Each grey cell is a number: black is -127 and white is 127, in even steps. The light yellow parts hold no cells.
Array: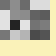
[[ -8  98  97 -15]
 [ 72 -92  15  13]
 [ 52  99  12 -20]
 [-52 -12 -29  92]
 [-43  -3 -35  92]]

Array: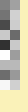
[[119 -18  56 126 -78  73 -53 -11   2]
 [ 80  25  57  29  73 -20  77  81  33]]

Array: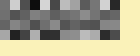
[[  39  -27  -15  -12]
 [ -93    5  -44   78]
 [ -60  -11  -30  -48]
 [  47  -47    0 -114]
 [ -80  -16   -7   85]
 [ -79   10  -32  -55]
 [  11  -43  -17   60]
 [  14  -28  -10   34]
 [  59  -41   12  -36]
 [  44  -45  -11   -9]
 [ -83    6  -33   82]
 [ -51    8  -25  -87]]

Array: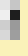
[[ 88  78 111 100]
 [ 30  26 -97  70]]

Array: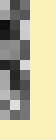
[[  39  -24   59   41   39  -93   18    9 -101 -112   29   59]
 [ -23   93   10  -82  -88  -76    5   13  -74  -61  -32  -61]
 [ -10  -11  -36  -51  -16   87  -39  -35   76   77  -41  -14]]

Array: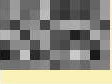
[[ -14 -103  -51   54  -27  -10  -16]
 [ -15  -41   10   34  -64   30   27]
 [ -11   66   11  -68    7  -30  -22]
 [   1  -83  -46   26   14  -10  -22]
 [   8  -44   30   33  -58   58   50]
 [ -47   11  -45  -42    9  -58  -50]
 [ -16    0  -56  -45   41  -75  -68]
 [  -9   72  -13  -95   44  -52  -42]
 [ -22   36  -34  -66   28  -66  -55]
 [  -2 -102  -59   45  -14  -19  -27]
 [   0   -8   21    8  -57   30   29]]

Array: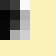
[[-120 -120 -124  -88]
 [  44  -74 -101  -65]
 [  79   60   50  121]]
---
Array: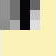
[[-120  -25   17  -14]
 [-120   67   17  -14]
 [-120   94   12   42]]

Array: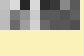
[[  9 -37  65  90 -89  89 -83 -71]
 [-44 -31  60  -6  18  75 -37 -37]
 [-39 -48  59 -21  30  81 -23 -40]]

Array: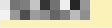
[[-90  22 101 -10  -1  68 -75 -13 110]
 [ 58  15 114  24 -48  28  11 -26  -1]]

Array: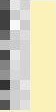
[[100  83 -28]
 [ 76  98 -62]
 [120  77 -63]
 [ 80  92 -24]
 [ 75  84  67]
 [102  85 -57]
 [ 92  83   2]
 [ 87  84  18]
 [ 74 101 -77]
 [ 80  83  49]
 [ 78  95 -45]]

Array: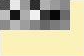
[[  26   10  -47  104   25  -82   48]
 [-120  -22   63 -108   46  112  -78]
 [  -5   10   11   55   29    4  -23]]

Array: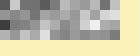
[[-13  64 -38  73 -13 -14 -36  -4  58  37  26  56]
 [ 85  95  20   8  21 -11  36  26  43  24  71  34]
 [ 45  37 -65  -2   2  20  67  45  11  28  81 111]
 [ 17  -4  50  23  66  43  95  19   5  26  11  21]]

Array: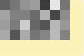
[[102 -10 -29  -9  19  29 -68]
 [-56  12  35   1   1 -20  51]
 [ 55  24  28  -4  76 -25 -43]
 [ 58   2  41 -42  42 -10   5]]

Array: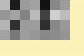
[[   8   28   59 -100   27   34 -109]
 [  79   60   22   35    3   58  -62]
 [   7   24   53  -79   28   29  -80]
 [  12   20   34   -6   30   23    8]]
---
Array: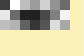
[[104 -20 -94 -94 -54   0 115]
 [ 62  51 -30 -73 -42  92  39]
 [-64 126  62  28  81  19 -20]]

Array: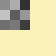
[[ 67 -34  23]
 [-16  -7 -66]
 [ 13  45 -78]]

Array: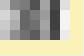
[[ 65   5  -4 -45  36 -54  95]
 [ 65  15 -15 -35  27 -54 107]
 [ 75  45 -24 -15  36 -63 116]
 [ 85  56 -24  -4  27 -63 116]]

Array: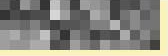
[[-33 -63  21 -11 -75  64   9 -63  30  21   9 -63 -42 -51 -11 -23]
 [-75 -51 -63 -51 -51  85  30 -33 -42  42  21 -63 -11   9 -33 -11]
 [-11 -11 -23   0 -33 -63 -42 -42 -33   0   0  53 -23   9 -11 -11]
 [ 30  21  21  42  42 -51 -42  30   0 -23  30   0   9   0 -23 -63]
 [ 30  42   9  21  64 -23 -75   0 -23 -63 -42 -51  42 -33   9 -23]]

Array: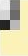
[[ 84 -20]
 [105  -1]
 [-91  56]]

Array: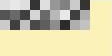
[[ 75 -64  66 -54 -33  13 -84  46  66]
 [-43 -22 -64  85 -22  56 104 -64  46]
 [ 95 104  95 -75  95  23   1  75 -75]]
